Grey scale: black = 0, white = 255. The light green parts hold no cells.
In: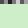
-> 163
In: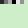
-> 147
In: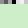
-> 199
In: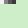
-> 58
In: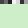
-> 162
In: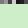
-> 79
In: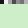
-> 180
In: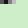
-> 191
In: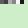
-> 25
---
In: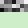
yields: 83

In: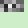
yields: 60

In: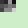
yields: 137

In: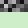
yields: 115

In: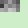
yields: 158

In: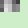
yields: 226

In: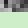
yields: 179

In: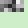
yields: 205

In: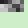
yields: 195
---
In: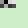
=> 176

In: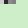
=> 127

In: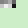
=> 199

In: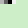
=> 96

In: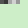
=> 151

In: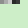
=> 142

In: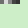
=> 110

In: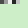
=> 156

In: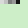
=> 151

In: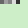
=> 132
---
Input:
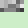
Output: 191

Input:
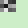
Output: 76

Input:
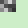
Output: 171

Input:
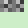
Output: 106

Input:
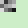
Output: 107

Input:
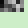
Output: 23

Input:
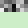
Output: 121

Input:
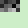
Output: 37
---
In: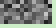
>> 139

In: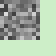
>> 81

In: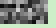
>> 93

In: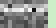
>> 121

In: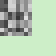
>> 84

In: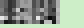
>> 125
